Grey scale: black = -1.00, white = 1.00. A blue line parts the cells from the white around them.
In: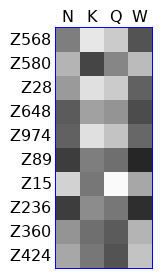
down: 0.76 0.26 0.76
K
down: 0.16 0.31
N
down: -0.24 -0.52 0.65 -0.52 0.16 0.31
N
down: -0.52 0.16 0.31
N
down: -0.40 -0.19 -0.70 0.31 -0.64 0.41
W
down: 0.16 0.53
Q
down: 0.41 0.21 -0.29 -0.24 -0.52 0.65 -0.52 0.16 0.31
N

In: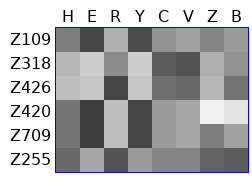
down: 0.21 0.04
C
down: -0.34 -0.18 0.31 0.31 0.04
V
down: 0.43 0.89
Z
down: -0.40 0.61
Y
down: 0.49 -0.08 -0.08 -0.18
H
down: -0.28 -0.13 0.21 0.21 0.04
C

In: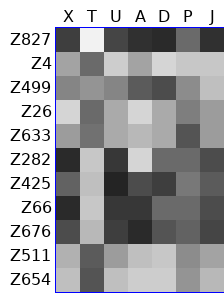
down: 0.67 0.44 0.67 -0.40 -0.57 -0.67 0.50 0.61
A
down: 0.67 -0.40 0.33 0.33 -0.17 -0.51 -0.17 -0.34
D
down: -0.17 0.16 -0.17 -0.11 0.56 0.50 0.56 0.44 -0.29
T
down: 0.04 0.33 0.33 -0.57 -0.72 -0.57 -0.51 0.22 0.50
U
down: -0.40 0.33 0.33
D
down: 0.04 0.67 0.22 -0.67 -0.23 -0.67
X

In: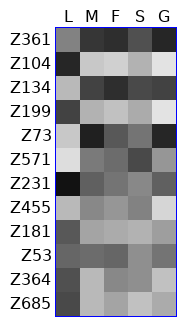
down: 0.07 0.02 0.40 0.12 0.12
S
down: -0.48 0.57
L
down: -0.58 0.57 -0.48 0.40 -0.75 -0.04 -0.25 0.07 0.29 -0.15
M
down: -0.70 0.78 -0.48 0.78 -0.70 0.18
G

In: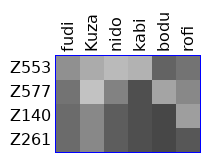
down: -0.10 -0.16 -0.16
fudi
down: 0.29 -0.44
bodu
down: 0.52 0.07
Kuza
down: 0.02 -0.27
nido
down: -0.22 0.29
bodu

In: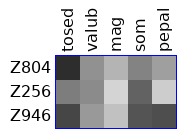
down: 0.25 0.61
pepal
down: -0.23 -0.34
som

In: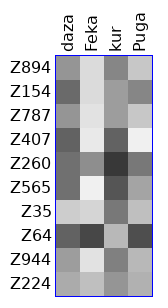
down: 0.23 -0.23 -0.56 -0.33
kur
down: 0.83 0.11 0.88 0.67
Feka
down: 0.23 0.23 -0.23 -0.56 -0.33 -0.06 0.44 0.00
kur
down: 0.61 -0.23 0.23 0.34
daza

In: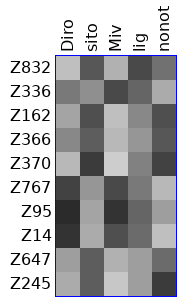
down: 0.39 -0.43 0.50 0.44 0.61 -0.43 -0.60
Miv
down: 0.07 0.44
Diro
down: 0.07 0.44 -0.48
Diro
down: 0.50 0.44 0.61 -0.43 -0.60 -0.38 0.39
Miv
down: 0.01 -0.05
lig
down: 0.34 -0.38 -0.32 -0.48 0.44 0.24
nonot
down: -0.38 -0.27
sito

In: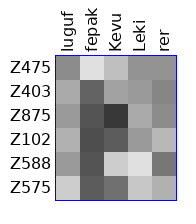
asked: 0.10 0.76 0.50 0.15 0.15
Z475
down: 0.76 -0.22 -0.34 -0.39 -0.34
fepak

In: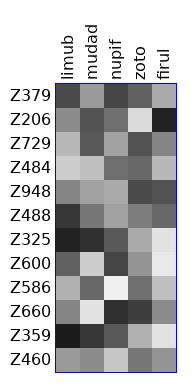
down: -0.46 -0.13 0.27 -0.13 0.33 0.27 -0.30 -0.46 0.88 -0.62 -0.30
nupif
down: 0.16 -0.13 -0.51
zoto
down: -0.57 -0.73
limub

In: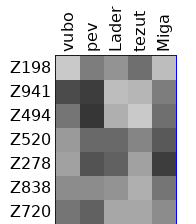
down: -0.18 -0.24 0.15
Lader
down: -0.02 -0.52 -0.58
pev
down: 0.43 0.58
tezut

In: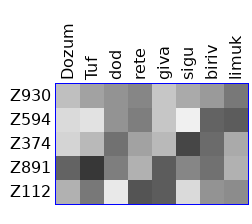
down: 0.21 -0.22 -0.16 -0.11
biriv
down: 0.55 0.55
giva
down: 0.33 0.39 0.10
limuk
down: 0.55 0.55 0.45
giva
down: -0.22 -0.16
biriv
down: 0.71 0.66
Dozum

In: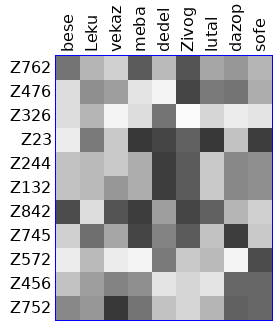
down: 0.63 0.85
bese
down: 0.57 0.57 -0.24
lutal
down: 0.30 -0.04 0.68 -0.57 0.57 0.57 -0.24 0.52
lutal
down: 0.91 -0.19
dazop
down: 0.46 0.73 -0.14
Leku
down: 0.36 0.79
sofe

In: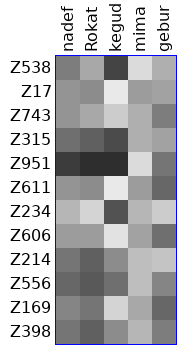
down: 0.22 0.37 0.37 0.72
mima
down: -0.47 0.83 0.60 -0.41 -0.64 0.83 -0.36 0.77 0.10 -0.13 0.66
kegud
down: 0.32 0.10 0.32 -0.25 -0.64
Rokat
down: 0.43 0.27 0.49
mima
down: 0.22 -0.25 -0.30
Rokat

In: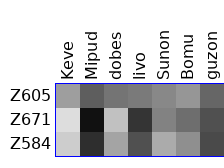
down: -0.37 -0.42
guzon
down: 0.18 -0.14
Bomu

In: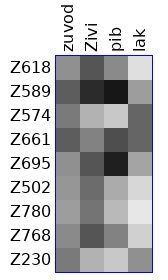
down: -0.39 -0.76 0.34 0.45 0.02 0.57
pib
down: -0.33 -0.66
Zivi

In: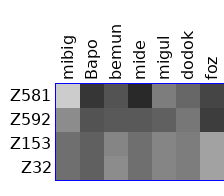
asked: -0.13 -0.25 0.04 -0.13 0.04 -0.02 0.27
Z153
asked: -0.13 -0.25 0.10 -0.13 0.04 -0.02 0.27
Z32
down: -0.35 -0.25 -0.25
Bapo
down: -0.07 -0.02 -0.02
dodok
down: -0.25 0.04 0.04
migul

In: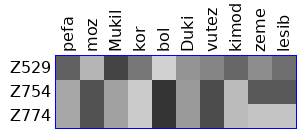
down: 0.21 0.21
Duki
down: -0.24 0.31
pefa

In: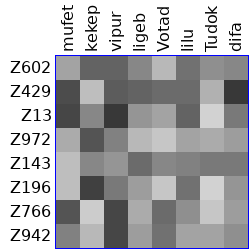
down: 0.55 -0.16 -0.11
Votad
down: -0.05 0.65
Tudok
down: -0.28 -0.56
vipur
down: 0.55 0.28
Tudok

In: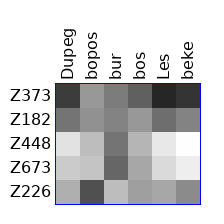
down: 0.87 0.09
beke
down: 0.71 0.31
Les
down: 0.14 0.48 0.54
bopos
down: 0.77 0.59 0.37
Dupeg
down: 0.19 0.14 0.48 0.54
bopos

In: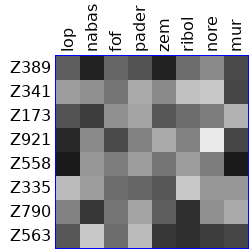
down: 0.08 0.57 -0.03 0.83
nore
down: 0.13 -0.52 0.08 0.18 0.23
nabas

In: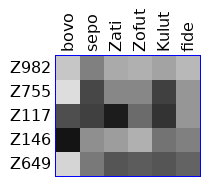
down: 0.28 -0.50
Kulut
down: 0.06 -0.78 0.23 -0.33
Zati
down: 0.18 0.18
fide
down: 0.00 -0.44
sepo

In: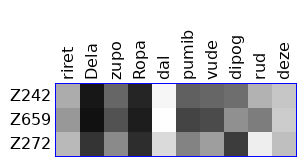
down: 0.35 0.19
riret
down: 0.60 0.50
deze
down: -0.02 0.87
rud
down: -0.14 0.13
dipog
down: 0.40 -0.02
rud

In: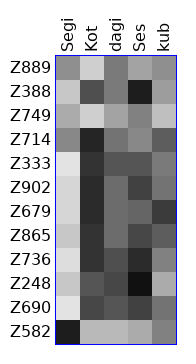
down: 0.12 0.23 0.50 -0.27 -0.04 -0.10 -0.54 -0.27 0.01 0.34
kub
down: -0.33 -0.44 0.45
Kot

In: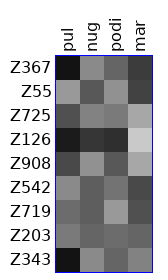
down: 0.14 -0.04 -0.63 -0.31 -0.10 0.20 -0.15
podi
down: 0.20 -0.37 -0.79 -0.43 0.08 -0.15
pul
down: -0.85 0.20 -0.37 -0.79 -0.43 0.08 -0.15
pul
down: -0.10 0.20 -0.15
podi
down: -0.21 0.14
podi
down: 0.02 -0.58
nug
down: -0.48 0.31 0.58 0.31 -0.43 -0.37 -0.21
mar

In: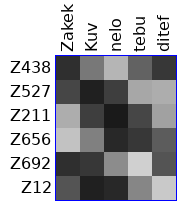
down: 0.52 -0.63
Zakek
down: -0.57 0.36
ditef
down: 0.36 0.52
Zakek
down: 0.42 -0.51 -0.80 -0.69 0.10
nelo

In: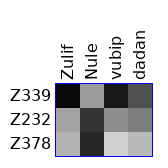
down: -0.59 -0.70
Nule
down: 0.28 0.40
Zulif
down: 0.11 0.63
vubip
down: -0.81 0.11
vubip

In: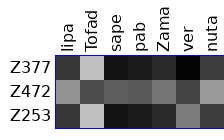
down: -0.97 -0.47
ver
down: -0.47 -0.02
ver
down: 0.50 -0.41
Tofad
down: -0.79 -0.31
pab

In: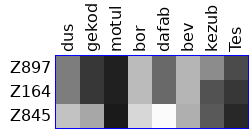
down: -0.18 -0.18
dafab
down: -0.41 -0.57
Tes
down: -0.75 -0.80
motul

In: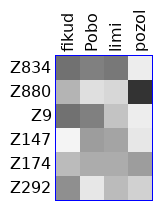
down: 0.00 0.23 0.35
Pobo
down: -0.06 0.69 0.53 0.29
limi
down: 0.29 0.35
limi

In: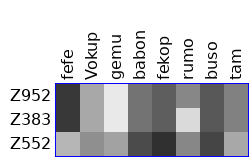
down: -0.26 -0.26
fekop
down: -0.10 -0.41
babon
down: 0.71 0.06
rumo

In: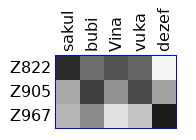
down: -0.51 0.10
bubi
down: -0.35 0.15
Vina
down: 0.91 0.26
dezef
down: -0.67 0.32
sakul

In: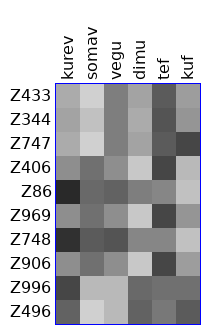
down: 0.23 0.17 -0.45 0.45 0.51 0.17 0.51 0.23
kuf
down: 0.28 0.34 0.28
dimu
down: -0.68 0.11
kurev
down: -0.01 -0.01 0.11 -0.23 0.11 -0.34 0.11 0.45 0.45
vegu
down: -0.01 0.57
dimu

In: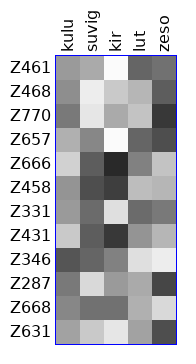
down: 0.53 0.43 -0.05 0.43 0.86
zeso
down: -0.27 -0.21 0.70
suvig

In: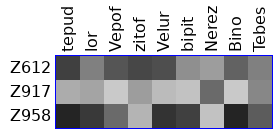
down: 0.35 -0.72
tepud
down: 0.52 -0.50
bipit
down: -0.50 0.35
tepud
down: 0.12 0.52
bipit
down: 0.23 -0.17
Nerez
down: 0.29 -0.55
lor

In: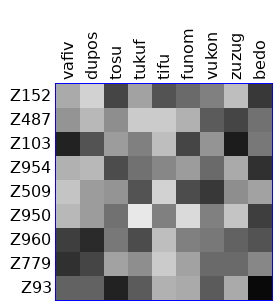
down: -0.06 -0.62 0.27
bedo
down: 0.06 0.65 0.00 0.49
tifu
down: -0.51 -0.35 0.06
bedo
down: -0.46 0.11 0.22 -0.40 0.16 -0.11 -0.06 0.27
tosu

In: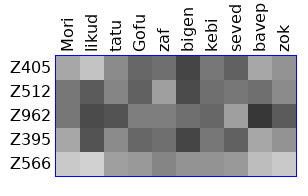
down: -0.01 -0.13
zaf
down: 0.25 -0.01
zaf
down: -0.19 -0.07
kebi
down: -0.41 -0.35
likud
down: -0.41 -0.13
bigen
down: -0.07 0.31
Mori

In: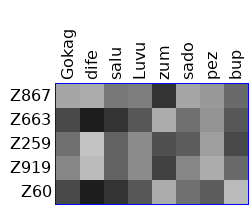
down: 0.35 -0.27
pez
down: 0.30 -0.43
Gokag
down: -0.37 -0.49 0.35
zum
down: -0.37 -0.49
zum

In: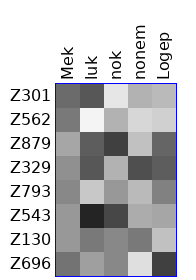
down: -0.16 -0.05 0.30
Mek
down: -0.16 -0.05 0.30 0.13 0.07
Mek
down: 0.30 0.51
Logep
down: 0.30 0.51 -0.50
Logep
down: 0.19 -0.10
Mek
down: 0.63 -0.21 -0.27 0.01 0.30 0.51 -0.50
Logep

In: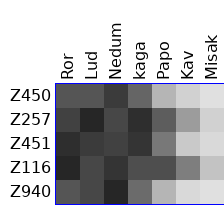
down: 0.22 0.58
Kav
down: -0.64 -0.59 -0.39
kaga
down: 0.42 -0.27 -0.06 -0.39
Papo
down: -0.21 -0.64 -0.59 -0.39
kaga
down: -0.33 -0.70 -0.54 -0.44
Lud
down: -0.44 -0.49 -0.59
Nedum
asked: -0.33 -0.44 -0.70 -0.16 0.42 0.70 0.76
Z940

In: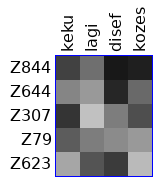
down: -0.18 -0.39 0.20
kozes
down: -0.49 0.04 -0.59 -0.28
keku

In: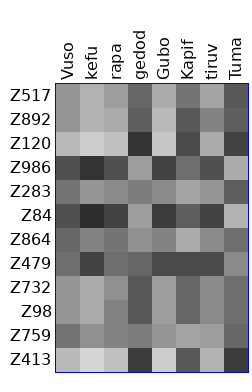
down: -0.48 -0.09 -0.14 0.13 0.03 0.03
rapa
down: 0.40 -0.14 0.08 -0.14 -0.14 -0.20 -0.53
Tuma
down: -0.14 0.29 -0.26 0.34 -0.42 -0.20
Kapif
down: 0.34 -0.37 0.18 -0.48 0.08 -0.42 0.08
tiruv

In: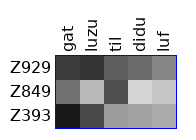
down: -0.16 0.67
didu
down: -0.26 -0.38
til
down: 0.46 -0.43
luzu
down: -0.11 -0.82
gat

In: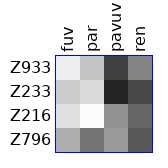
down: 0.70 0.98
par
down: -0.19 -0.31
ren
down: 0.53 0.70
par

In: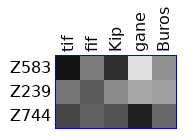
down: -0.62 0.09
Kip
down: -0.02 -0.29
fif
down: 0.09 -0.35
Kip
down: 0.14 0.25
Buros

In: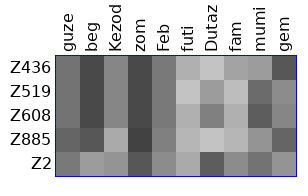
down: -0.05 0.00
Feb
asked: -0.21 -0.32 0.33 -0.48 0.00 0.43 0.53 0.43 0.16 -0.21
Z885
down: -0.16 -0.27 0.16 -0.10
mumi
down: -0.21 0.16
gem

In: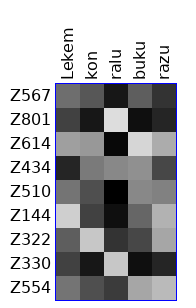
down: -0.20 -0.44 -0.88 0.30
buku
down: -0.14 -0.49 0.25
Lekem
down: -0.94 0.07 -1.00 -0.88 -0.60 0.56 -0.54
ralu
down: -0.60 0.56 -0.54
ralu

